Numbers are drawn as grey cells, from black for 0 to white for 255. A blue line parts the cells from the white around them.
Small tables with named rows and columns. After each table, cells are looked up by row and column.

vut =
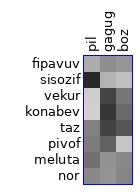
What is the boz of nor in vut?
133
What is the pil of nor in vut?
136
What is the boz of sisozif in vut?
192
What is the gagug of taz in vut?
67
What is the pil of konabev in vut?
208
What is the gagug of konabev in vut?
54
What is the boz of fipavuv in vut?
150
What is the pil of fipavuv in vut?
172
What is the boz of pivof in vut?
197
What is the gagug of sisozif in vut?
179
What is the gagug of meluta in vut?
145
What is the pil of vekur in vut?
206
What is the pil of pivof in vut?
125

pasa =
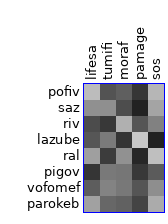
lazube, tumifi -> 122
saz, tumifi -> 143
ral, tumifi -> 60
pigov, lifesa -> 53
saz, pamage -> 34
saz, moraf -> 77
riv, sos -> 129
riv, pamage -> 85
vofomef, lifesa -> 93
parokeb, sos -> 171
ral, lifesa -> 159
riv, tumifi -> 56

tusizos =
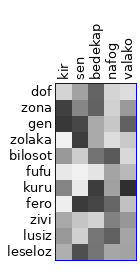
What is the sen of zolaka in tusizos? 60
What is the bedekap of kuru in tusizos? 61
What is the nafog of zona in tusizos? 209
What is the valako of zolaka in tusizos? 201
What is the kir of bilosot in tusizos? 153
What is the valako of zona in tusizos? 154
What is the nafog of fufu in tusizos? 164

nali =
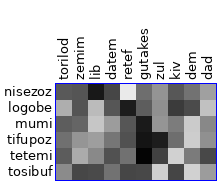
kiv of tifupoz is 110
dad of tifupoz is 144
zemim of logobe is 84
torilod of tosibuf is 139
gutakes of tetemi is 4
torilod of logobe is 174
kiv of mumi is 124
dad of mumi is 136
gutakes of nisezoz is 110
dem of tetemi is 123
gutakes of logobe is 93
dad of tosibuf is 156
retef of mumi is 86
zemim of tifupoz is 149
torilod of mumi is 93
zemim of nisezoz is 85
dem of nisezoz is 114

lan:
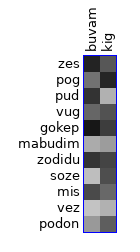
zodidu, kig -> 68
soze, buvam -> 190
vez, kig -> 177
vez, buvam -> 195
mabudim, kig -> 156
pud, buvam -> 51

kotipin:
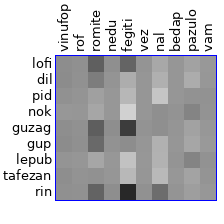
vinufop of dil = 140
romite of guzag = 94
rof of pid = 148
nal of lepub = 178
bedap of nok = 147
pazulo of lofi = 162
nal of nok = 143
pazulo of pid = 146
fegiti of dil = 173
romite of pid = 160
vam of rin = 151
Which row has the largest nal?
pid

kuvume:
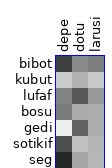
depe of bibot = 63
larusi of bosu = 172
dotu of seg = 165
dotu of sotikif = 194
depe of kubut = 204
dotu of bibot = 138
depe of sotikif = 79
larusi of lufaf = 154
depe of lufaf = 131
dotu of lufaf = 87
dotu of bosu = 171
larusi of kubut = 200
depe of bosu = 122

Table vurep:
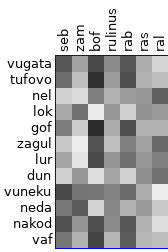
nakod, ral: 223
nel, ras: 152
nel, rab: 156
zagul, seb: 200
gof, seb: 124
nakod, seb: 81
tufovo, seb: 109
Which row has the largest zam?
zagul

